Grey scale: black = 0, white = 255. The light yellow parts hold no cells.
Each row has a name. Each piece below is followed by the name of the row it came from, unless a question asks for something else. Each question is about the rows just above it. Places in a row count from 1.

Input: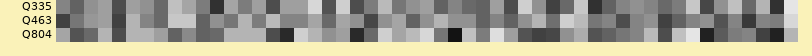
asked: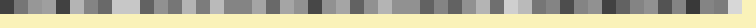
Q463
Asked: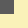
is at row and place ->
Q804, 48
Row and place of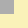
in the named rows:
Q804, 38
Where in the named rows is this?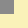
Q804, 10
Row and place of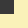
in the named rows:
Q463, 50
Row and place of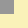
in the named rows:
Q463, 3
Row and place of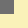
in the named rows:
Q463, 36

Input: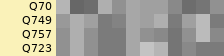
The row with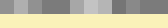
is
Q723
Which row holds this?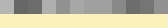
Q70
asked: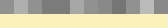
Q757
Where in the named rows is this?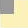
Q749, 1
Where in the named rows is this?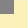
Q749, 5

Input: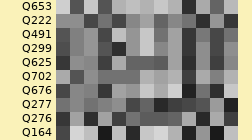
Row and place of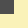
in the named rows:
Q299, 1
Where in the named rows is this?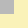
Q653, 13
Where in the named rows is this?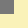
Q491, 11
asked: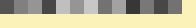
Q491
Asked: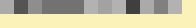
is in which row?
Q702

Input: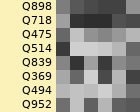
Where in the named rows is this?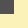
Q718, 5
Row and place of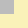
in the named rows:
Q494, 3
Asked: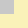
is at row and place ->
Q514, 4
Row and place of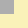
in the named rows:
Q494, 5

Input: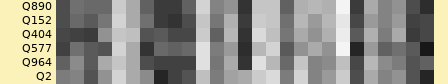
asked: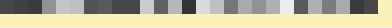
Q404
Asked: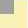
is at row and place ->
Q2, 13

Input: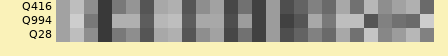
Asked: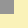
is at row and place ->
Q416, 6
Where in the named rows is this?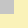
Q28, 23

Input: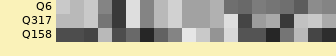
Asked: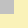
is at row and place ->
Q317, 18
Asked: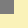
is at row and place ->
Q6, 15
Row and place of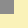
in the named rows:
Q6, 19
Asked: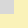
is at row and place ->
Q158, 13

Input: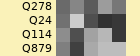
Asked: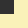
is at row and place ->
Q24, 4
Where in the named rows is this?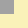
Q114, 3
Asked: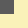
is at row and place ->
Q278, 3
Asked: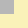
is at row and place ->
Q114, 4
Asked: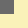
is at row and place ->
Q278, 1
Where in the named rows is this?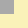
Q879, 3

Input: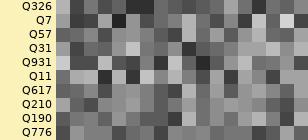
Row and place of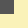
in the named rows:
Q931, 5
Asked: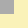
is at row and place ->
Q11, 2

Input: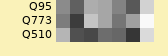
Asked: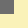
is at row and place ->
Q510, 4
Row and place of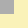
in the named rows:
Q95, 3
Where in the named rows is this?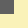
Q95, 2

